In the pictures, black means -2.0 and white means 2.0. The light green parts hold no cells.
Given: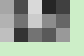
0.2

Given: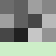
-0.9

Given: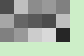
-0.8

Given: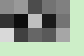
-1.6

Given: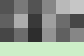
-0.3

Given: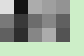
0.1

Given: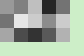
0.2

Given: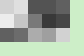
-1.1
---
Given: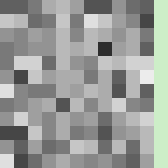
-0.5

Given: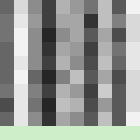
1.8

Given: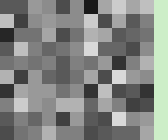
1.0

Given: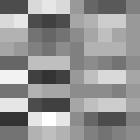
0.0

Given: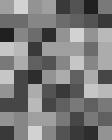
-0.1
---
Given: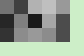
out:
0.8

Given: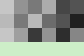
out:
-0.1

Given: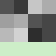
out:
1.1

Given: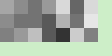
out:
-0.2

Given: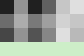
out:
-1.5

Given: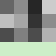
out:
-1.4

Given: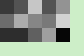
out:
1.1

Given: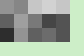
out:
1.1

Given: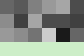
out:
0.0

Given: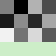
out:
0.8
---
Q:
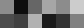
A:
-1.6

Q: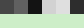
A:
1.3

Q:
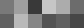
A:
-0.7

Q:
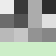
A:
1.1

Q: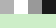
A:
2.0

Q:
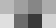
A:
-0.3

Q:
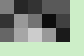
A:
1.2

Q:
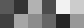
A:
-0.4

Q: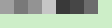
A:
-1.1

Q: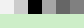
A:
0.6
